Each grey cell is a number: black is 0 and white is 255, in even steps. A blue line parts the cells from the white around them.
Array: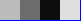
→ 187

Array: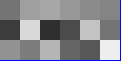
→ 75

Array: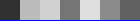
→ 117

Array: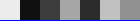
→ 60

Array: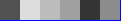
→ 140

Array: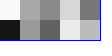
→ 118

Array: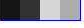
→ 172

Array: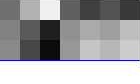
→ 57

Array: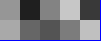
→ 84
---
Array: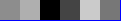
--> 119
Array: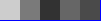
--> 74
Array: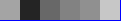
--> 199
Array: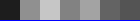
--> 84
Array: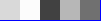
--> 112
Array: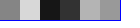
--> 153
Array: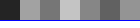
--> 148
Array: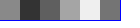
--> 116
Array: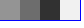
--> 241
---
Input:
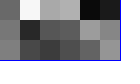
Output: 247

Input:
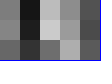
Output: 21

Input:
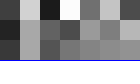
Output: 210

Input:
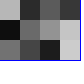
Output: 43

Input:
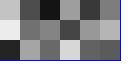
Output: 77

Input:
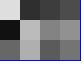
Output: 47
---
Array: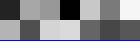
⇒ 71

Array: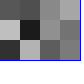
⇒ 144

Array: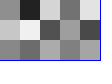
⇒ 158

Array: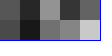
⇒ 133

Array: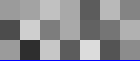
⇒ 117

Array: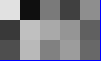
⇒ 149

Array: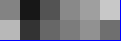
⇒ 145
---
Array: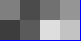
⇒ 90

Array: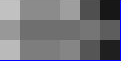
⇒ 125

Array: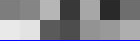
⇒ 227

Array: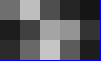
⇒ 104

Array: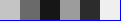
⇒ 106

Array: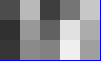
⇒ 138

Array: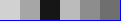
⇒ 166
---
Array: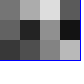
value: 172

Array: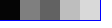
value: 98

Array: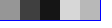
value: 21

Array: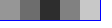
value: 45

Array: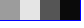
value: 229

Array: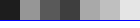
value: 169

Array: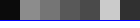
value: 74

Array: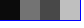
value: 115

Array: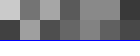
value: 137
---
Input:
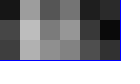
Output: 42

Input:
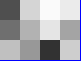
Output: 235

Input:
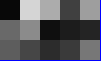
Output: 158

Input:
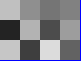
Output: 129

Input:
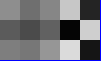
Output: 36

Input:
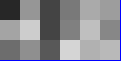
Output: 157

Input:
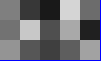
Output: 108

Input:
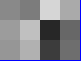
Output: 170
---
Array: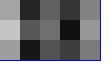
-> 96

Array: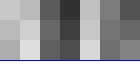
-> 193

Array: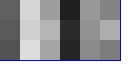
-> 30

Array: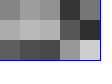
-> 146

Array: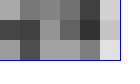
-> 113

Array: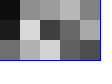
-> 156

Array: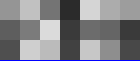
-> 213
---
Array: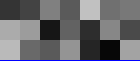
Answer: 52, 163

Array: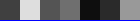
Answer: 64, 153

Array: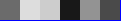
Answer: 107, 74

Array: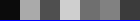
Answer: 11, 59

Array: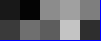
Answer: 24, 46

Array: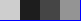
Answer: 206, 148

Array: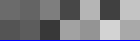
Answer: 107, 169
